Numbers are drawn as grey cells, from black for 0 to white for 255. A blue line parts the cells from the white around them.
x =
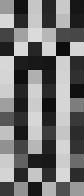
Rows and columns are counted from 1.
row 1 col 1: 154
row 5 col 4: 21
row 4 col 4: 212
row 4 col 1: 28
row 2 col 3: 202
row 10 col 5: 197
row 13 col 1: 212
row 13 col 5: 217
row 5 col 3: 24
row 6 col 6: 48
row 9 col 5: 207
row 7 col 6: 16
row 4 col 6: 213
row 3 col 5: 73
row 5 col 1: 215
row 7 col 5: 214
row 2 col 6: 27
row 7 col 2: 36
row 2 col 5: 188
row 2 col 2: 39
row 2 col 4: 41
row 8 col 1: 159
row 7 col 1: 206
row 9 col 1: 86
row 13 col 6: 43
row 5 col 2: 28

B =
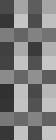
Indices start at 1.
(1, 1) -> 74
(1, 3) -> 93
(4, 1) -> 64
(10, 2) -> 194
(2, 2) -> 197
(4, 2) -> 169
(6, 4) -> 92
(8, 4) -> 195
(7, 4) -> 183
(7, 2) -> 192
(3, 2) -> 101
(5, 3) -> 81
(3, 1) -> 125

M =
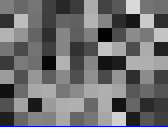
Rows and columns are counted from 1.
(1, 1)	126
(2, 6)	97
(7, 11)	106
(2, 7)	179
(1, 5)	39
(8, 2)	163
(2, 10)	22
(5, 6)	65
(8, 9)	19
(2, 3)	114
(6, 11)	140
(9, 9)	208
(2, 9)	43
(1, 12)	110
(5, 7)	134
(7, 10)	87
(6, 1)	156
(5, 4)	7
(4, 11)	171
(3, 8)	3
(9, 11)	86
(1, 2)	104
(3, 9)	77
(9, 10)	27
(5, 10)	177
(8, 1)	81
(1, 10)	217
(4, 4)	63
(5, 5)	178
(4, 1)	118
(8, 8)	174
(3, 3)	100

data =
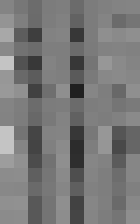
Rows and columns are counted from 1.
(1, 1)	132
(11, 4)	128
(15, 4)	116
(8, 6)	107
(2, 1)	148
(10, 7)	120
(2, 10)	117
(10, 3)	69
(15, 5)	143
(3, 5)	132
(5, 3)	56
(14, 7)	129
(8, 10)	122
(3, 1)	168
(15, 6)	66
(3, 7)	124
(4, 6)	107
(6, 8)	136
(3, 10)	143
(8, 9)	117
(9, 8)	125
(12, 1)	157
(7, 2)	145
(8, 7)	125
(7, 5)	143
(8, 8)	127
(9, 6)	97
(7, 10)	143
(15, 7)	134
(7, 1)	153
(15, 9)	106
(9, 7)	128
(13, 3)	95
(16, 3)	88
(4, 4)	126
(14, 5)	134
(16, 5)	141

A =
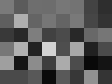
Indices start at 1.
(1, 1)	122
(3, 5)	75
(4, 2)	177
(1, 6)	115
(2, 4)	118
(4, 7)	33
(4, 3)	34
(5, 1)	159
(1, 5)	119
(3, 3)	126
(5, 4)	62
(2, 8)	51
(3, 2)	40
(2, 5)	100

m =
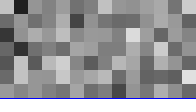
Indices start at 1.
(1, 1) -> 194
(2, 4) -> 132
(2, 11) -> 145
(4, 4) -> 128
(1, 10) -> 145
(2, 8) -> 117
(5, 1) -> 85
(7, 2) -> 134
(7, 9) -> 71
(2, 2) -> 150
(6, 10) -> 155
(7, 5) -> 117
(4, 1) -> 103
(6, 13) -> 95
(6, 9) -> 109
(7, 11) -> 119
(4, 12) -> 203
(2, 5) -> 174
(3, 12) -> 102
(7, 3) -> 150
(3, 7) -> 153
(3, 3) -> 173
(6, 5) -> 199
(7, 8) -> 126
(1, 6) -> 113
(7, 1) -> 154
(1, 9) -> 150
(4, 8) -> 126
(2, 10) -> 109

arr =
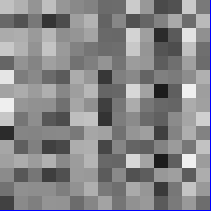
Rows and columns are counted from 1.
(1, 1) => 193
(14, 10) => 170
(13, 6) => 155
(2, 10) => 82
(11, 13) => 155
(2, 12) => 130
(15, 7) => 134
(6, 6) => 172
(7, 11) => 162
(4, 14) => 192
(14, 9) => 111
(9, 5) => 76
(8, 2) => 150
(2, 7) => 179
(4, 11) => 149
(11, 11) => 95
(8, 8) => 63
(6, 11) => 100
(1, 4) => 191
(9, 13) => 139
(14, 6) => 146
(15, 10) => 145
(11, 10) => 100
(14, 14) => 196
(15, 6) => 108
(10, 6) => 121
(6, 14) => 141
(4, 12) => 84
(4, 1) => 200
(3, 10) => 211
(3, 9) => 104
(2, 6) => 159
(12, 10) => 215
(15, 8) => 163
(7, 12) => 28
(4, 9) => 110
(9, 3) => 142
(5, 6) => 114
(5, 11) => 151

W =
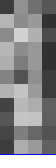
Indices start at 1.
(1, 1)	61
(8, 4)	96
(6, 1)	131
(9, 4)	94
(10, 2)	127
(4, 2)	141
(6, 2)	83
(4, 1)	182
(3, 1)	138
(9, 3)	194
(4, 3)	152
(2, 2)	140
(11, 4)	97
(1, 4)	87
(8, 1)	67

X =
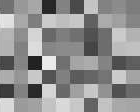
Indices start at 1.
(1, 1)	114
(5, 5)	111
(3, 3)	212
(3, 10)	178
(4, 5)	139
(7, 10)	106
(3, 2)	142
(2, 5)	190
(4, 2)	129
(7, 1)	59
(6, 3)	200
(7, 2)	129
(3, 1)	180
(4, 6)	140
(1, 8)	129
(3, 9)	202
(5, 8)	132
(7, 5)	106
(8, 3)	161
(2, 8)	171
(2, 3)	126
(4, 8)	109
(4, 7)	68
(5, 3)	34
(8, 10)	165
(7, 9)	81

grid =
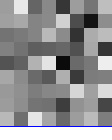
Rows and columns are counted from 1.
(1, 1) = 157
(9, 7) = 187
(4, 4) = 97
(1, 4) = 137
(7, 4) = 135
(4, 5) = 103
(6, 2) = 139
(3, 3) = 132
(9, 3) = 230
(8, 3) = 116
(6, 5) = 175
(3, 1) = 115
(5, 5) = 11
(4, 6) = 81
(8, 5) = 61
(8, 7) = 157
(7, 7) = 160
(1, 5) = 54
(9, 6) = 157
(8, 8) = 70
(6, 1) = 167
